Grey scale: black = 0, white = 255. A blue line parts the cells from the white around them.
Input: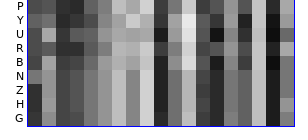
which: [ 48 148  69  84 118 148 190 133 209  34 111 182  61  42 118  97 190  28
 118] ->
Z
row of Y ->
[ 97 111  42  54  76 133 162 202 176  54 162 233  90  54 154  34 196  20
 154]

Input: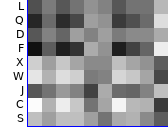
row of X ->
[207 159 199 165 138 138 191 165 146  93]
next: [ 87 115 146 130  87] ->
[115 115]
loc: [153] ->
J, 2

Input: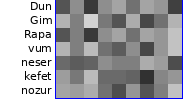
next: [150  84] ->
[127 194]
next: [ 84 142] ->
[ 57 142]
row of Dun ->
[ 84 142  57 142 164 113 164 150  64]
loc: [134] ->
kefet, 7
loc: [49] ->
kefet, 6

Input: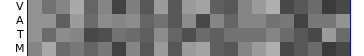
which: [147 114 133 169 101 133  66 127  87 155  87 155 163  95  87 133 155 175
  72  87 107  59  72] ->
V
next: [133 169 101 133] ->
[ 66 127]
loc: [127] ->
V, 7

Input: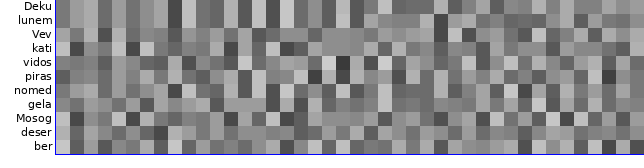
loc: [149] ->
Vev, 9
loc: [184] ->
Deku, 20

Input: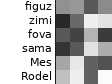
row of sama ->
[ 52  89 226 172]
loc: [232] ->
Mes, 1
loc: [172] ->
sama, 3
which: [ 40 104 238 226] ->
zimi
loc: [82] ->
Mes, 3

